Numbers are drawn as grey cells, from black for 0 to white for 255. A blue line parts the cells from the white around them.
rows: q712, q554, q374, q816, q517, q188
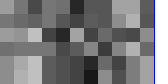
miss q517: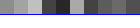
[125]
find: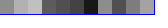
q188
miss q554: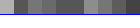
[98]
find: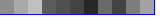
q517
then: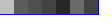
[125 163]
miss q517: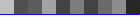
[169]
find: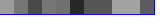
q712

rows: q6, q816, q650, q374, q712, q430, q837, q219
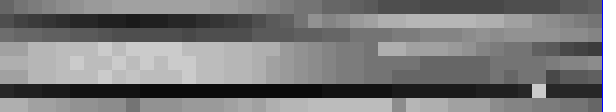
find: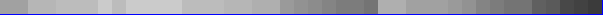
q374
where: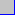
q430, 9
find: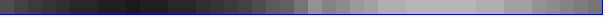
q816
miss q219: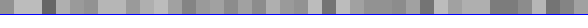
[169]
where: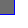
q650, 0
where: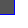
q650, 7

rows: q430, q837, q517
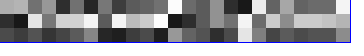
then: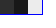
[ 99 167]
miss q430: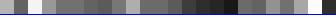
[236]
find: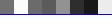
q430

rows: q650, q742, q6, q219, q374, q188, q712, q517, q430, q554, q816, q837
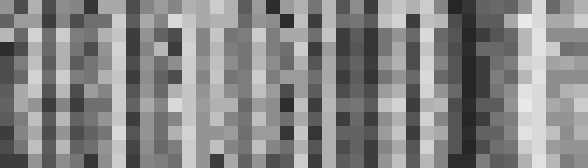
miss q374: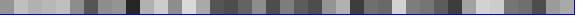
[133]
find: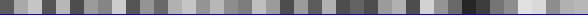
q712
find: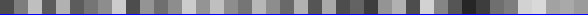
q374
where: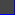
q816, 9
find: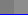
q837
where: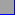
q374, 39

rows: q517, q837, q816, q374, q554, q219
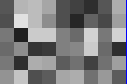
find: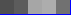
q219
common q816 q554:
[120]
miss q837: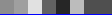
[72]
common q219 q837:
[79]

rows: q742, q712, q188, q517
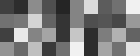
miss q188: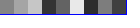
[178]
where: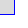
q742, 6
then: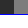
[178  99]
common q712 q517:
[113]
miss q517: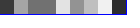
[105]
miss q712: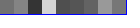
[71]

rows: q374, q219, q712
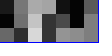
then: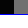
[196  52]
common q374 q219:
[4]
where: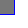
q374, 1

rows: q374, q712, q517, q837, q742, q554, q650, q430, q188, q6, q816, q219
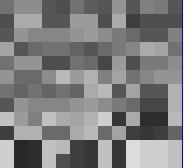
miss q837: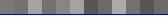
[100]
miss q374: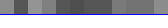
[93]
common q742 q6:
[106]
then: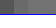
[100  86]
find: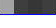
q6

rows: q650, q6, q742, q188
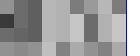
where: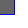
q742, 1
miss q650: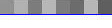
[154]

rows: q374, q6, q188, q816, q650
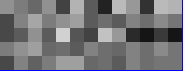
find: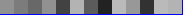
q374
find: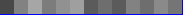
q6
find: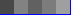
q650
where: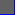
q650, 2
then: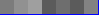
[110 138]
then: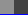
[179  91]

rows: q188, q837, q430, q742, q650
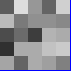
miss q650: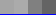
[159]
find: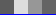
q188
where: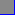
q837, 4
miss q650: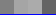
[159]
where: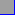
q650, 3
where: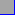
q650, 0
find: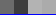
q430

